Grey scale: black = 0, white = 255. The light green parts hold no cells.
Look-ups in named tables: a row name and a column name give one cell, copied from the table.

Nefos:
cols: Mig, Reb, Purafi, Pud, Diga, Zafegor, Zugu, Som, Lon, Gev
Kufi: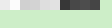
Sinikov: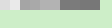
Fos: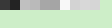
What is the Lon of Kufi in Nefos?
77
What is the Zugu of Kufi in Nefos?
55
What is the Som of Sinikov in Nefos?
123
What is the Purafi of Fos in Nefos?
192
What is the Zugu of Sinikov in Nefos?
122
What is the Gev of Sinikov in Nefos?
119
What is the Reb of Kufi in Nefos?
252
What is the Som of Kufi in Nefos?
72
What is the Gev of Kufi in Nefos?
69
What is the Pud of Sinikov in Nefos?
169
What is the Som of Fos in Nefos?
211
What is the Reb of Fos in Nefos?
35
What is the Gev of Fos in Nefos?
214
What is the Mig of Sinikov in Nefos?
222
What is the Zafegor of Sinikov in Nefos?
179
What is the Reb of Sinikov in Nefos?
234
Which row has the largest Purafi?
Kufi

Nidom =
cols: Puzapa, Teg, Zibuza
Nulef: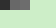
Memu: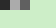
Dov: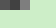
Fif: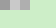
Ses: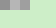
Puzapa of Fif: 157
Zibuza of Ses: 159
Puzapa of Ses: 146
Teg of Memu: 171
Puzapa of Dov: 83
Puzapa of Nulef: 47
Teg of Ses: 182
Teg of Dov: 65
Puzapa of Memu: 42
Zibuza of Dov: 126

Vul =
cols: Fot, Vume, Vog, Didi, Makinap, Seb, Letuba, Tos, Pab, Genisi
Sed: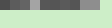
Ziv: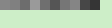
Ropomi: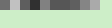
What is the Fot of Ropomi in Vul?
110
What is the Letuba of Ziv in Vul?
118
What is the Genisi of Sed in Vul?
142
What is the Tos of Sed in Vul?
85
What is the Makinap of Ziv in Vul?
111
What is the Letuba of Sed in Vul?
90
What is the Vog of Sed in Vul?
100
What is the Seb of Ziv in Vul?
85

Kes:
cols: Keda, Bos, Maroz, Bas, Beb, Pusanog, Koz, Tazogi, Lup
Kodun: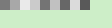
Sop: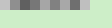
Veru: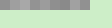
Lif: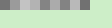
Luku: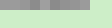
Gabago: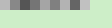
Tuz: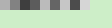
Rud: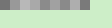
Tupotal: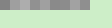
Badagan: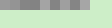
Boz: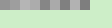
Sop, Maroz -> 96
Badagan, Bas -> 131
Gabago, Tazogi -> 101
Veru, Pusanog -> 143
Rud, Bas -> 169
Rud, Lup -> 122
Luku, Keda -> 154
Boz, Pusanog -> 170

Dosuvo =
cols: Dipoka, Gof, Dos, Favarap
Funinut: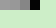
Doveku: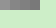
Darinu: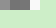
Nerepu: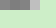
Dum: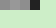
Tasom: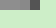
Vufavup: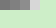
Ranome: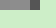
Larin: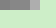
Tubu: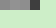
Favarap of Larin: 174
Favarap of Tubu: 62
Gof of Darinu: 116
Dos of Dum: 142
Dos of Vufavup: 141
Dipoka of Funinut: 156
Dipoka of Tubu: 138
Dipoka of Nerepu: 135
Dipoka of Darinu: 144
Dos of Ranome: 140
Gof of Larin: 135
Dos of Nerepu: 131
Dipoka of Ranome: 139
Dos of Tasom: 137
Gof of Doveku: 134
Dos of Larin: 136
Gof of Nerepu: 126

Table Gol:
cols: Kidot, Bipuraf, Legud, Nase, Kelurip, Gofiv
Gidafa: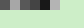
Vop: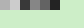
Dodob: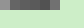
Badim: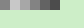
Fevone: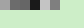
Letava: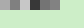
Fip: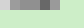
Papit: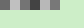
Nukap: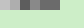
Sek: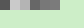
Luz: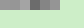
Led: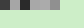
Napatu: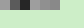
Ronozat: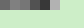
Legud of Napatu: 38
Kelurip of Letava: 116
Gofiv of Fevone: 127
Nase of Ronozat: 82
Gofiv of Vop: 35
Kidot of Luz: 152
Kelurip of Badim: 99
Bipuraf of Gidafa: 167
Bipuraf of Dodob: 101
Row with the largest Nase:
Led

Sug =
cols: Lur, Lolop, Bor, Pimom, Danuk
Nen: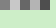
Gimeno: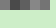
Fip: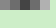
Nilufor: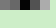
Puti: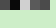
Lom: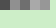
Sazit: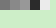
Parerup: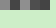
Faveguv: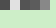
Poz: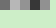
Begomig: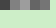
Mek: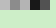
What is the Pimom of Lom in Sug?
169
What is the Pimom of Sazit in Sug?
43
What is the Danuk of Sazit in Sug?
235
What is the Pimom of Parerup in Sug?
78
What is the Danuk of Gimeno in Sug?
116
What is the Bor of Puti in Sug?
208
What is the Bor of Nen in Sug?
103
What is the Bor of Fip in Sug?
68
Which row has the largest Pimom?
Nen

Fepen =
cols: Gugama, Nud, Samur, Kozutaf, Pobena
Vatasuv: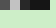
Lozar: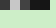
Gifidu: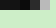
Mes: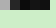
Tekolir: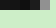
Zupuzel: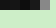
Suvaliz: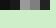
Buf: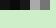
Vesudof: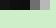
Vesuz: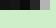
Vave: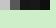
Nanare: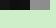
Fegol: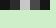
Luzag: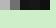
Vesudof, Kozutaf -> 111
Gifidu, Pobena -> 186
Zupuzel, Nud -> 21
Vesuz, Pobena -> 180
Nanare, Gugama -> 21
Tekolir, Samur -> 15
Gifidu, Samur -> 11
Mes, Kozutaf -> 20
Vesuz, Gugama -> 18

